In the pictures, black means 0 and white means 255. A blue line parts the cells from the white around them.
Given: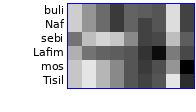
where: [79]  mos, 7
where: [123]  Lafim, 8
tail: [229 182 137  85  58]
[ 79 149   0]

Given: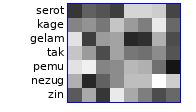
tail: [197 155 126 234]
[104]
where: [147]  kage, 2

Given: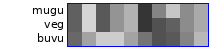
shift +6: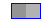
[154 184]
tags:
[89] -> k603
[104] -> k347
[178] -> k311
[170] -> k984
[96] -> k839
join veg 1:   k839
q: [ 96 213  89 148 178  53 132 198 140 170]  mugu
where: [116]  buvu, 6
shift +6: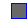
[110]
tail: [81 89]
[132 184]
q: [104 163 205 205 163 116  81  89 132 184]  buvu

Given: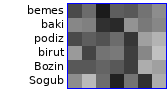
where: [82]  podiz, 3
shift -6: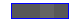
[82 82 94 82]
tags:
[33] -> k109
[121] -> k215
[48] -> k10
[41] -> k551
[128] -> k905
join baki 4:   k551
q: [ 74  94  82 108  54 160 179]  podiz
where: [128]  baki, 2

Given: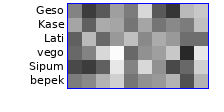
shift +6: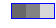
[110 137 222]
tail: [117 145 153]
[179  81 179]

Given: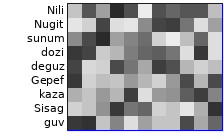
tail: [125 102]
[ 94 117 222  56 222]
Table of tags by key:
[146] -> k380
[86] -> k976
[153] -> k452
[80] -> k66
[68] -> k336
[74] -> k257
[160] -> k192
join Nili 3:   k192
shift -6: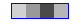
[203 147  68 176]
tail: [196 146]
[ 56 117 102 209 196 229 175  50]
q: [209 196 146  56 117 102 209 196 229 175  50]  Sisag
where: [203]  dozi, 3
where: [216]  deguz, 2

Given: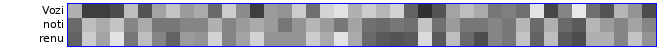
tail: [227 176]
[204 182 211  98  48  84 163 190 170 119 127 112 227  70 133 233 112  84
 182 148  77]
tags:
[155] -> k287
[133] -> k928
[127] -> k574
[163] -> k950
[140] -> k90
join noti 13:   k287
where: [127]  Vozi, 32
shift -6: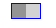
[142 205]
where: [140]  Vozi, 13
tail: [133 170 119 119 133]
[133 176 133 155 170 155 119 148 182 155 119 163 112 106 119 112 196 112
 155 119 119 133 119 182 106 176 106  90 182 155 133 163 133]

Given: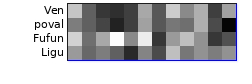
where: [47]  Ven, 4
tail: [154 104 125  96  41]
[132  75 191 119 146 125 146]
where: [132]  Ligu, 6
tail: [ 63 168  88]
[204 138 175  63 161]

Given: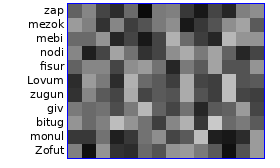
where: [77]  giv, 4
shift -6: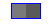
[116  84]
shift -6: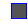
[77]
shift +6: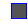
[89]
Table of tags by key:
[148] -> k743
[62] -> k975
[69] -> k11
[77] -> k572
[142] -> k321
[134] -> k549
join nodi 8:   k321
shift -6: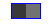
[ 50 108]

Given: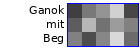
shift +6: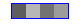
[ 99 189 120 162]
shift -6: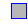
[177]
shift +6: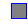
[135]
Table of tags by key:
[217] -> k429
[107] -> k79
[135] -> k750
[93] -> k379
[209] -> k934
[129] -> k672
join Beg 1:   k672
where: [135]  Beg, 3
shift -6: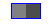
[123  71]

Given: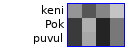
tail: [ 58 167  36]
[120]
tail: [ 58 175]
[ 36 120]

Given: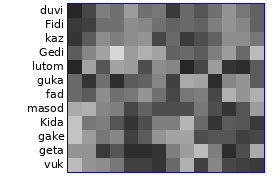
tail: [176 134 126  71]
[ 98  78  78  78 119  78  52  85 156]
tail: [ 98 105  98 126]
[148 134  98]
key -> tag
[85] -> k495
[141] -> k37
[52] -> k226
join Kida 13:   k495
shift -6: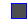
[72]

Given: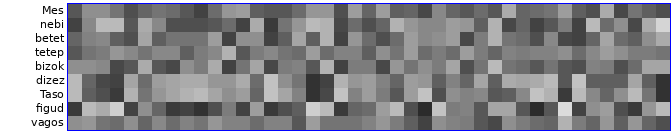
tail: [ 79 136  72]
[ 66 101 165 108  95 143 171]
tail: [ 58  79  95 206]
[186  58 101 108 157 186  79  43 194 124 130  87 165 165  87  43  87 220
  66 143 157  79  58 150 186]

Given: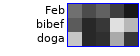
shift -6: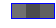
[106  70  91]
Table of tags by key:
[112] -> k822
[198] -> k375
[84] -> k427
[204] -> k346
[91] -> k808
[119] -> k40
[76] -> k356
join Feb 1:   k822
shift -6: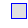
[218]
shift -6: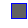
[91]
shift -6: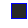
[34]
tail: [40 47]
[170  55]
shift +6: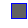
[103]

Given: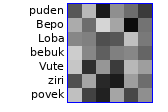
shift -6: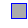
[165]
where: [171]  Bepo, 1
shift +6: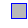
[190]
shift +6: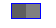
[101 134]
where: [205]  bebuk, 1
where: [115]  Bepo, 6

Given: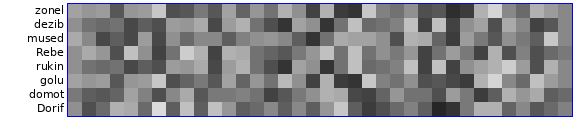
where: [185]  golu, 16
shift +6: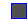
[85]
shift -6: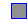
[138]

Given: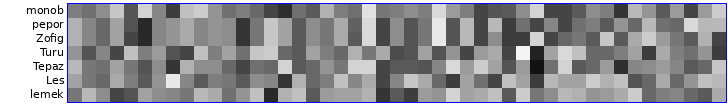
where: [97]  pepor, 21
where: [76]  Turu, 24
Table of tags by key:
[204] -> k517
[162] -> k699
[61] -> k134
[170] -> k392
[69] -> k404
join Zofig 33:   k134

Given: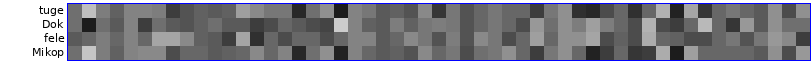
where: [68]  Dok, 19
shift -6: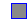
[131]

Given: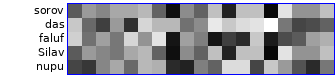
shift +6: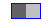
[104 198]
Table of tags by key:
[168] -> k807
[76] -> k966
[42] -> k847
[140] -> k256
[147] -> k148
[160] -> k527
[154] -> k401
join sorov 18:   k148

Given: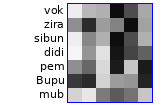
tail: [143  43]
[156 130  13 162]
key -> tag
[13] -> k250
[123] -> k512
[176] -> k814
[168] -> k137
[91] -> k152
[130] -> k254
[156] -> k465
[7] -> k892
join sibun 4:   k250
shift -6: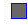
[97]
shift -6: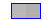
[178 170]
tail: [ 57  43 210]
[156 149  35]

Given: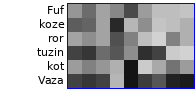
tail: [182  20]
[60 86 34 27]
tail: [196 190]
[176]
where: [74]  Fuf, 5
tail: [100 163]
[ 40 182 142 196 190 176]
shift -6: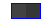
[60 48]

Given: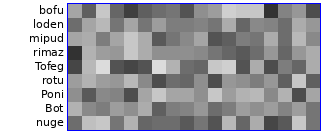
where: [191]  nuge, 2
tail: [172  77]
[125 102 172]
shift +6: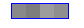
[143 131 163 149]

